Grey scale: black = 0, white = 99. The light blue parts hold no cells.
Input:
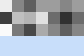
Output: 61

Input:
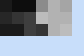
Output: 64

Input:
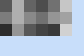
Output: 77

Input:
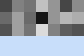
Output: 54

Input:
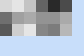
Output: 29

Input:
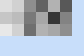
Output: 34

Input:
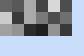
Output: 30

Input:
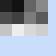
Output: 53

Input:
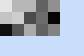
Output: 56
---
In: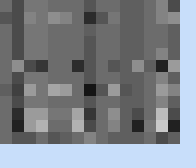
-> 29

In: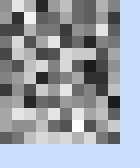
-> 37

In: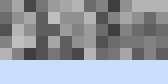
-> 42

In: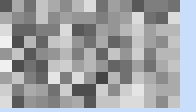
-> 66

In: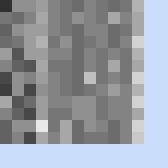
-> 65

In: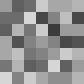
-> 70
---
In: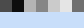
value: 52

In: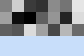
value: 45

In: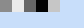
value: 54

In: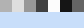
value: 59

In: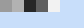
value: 60

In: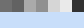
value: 56

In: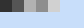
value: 55

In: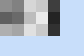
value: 64

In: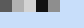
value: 55

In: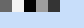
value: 40
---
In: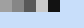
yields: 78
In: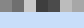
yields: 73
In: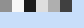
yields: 68
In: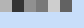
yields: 80
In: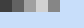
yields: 81
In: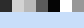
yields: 99
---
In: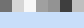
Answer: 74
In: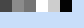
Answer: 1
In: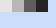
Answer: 14
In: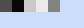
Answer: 51
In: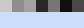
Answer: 28
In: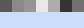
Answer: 44
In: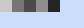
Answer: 14
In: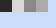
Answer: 66
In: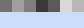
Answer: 71
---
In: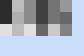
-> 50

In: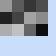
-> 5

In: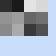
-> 31

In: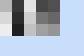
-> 58

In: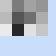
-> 77

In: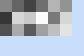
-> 88
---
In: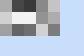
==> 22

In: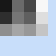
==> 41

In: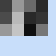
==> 59

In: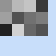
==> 72

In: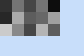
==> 27

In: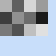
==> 37

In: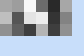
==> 42

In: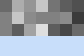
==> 45
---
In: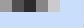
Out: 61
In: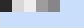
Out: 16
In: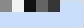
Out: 53
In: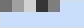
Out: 44
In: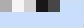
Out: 67
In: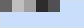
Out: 39
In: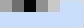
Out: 65
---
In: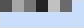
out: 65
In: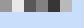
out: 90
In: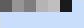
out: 58
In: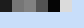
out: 46
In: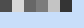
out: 84
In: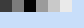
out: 48
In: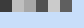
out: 74
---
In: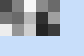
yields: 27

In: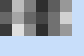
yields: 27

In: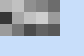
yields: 70

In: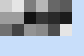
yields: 80

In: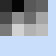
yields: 15

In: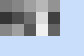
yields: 47

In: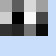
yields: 66
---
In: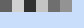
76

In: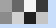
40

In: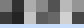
32

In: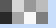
83

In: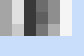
42

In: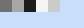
11

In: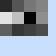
33

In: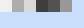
24
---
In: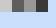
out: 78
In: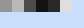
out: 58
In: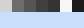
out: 82
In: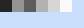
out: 14
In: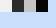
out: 93
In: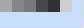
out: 65
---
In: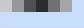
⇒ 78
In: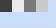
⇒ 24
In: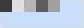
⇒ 23
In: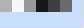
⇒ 69
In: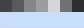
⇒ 26
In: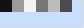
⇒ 7
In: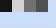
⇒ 8
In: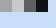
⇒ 64
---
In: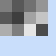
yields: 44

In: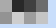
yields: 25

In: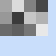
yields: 50

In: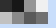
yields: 58

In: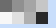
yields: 64

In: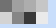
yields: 67

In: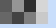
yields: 18

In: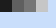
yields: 46

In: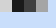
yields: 25
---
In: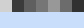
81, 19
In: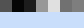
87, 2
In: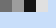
87, 8
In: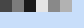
89, 10
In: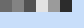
88, 17
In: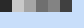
78, 16
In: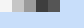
95, 24
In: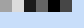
85, 0
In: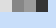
86, 20
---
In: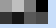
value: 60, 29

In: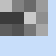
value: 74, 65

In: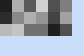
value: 12, 31

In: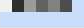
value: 93, 30

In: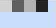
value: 82, 14

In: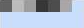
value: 38, 65

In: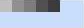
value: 74, 23

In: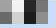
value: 63, 55

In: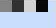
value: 51, 3
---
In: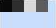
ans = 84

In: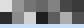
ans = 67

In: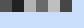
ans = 74

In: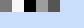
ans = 61

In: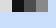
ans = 30

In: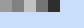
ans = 45

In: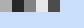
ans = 90

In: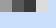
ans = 22
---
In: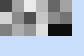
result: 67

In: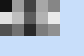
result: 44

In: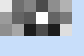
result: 65

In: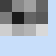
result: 66

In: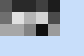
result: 65

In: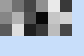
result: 86
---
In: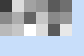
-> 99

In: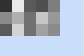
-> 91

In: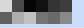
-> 84

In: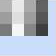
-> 95

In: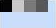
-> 78

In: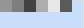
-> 90

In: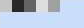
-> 86
